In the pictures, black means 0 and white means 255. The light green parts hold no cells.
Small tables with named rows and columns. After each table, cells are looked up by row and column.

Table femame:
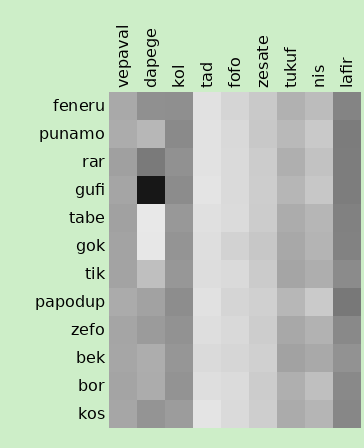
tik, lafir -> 139
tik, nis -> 174
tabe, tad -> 224
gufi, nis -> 199
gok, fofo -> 210
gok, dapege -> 231
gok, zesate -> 199
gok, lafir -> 130
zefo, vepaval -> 165
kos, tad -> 228
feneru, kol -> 143
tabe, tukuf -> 172
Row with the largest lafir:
bek

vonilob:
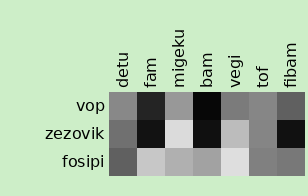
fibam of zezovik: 17
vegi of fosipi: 222
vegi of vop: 123
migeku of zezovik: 219
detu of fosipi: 96
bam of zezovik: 16
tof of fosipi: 128
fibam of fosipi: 120
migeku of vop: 152
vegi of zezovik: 188
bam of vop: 7
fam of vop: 36
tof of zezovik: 133
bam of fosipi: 162
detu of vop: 136
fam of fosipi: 199
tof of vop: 134
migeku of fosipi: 176

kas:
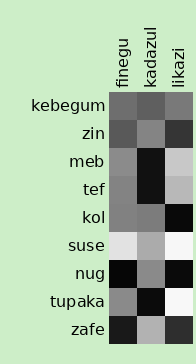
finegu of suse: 226
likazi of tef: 184
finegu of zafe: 25
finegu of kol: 129
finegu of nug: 6
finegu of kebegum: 110
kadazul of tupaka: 11
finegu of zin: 89
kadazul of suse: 171
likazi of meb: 200
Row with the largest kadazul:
zafe

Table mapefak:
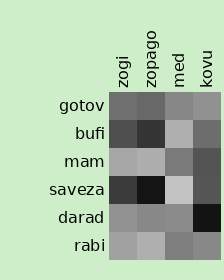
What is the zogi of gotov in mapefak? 111
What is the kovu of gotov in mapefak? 145
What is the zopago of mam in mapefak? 174
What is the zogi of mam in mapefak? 166
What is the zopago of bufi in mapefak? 53
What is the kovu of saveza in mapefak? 85
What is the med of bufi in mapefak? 175
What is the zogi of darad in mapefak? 146
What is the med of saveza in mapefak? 195
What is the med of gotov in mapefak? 135
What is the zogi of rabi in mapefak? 161
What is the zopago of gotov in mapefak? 104
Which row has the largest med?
saveza

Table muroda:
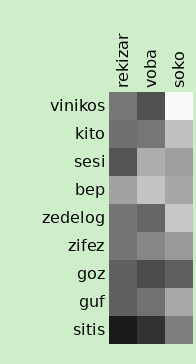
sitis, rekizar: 26
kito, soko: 192
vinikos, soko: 249
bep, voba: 195
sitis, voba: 50
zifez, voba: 134
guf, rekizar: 96
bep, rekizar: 161
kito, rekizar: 111
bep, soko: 167
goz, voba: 76
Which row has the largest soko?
vinikos

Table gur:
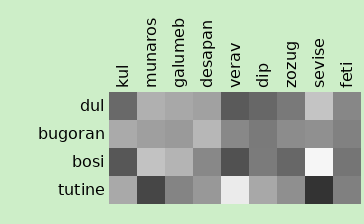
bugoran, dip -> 122
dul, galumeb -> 168
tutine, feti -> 128
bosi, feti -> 117
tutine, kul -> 169
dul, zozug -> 121
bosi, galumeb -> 180

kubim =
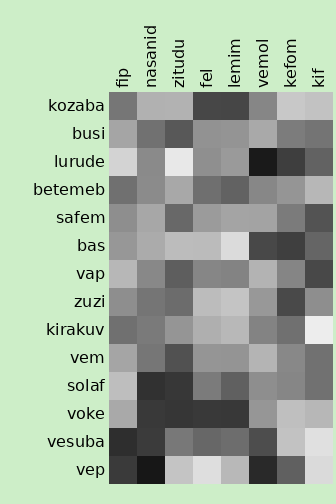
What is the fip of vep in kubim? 58
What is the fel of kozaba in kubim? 71
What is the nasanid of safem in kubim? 167
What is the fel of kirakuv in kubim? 175
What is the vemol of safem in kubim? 163
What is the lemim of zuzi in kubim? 196
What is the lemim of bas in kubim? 219
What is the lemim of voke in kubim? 56
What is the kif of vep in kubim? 218
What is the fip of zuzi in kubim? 142

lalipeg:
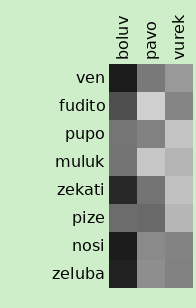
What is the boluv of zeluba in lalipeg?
34
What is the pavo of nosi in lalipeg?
138
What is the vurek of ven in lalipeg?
153
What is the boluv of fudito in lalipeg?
79
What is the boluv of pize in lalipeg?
108
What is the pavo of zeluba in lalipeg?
142
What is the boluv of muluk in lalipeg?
116
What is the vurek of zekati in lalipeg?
193
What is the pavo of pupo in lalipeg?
129
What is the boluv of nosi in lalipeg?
28
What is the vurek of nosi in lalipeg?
131
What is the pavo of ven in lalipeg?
121
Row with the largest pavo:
fudito

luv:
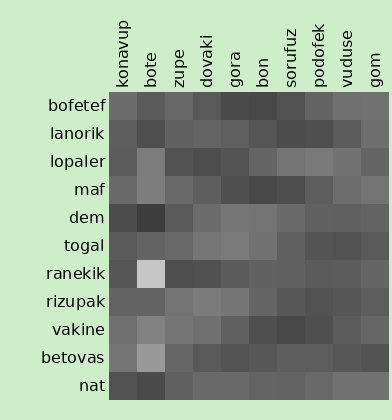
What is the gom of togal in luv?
89
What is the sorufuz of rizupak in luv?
87
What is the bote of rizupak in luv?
99
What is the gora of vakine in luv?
96
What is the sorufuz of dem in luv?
106
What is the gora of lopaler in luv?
84
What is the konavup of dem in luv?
76
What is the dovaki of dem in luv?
108
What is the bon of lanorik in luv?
85
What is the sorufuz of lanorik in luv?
76
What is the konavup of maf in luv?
106
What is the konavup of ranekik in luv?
85

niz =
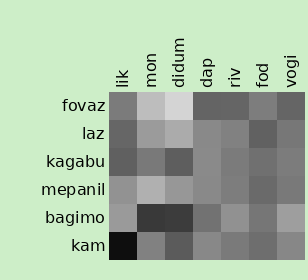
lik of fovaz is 123
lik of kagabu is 96
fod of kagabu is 112
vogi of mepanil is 121
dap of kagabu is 138
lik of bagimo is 154

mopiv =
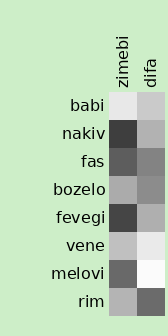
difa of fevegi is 175
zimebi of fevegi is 69
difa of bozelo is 140
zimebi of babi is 232
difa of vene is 234
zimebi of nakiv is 62
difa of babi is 202
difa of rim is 107
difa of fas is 131

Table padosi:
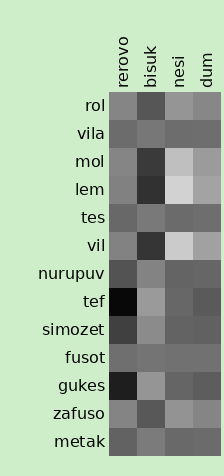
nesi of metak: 105
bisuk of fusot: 116
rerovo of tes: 104
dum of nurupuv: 102
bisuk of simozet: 139
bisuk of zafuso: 88
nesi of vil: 203
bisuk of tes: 121
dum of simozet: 97
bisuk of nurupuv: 131
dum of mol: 155
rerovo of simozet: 64
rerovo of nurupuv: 83

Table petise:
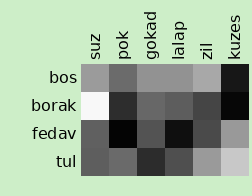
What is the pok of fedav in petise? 4
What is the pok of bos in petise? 107
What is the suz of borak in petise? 248
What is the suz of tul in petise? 94
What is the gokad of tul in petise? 44
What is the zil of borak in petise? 69
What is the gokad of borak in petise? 103
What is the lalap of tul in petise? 79
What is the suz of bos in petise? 155
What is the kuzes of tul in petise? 200
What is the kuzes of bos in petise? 23
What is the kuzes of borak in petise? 7
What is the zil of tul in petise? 154
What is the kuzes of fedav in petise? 153
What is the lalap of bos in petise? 146
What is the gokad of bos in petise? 146
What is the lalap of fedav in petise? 15
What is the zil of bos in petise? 168

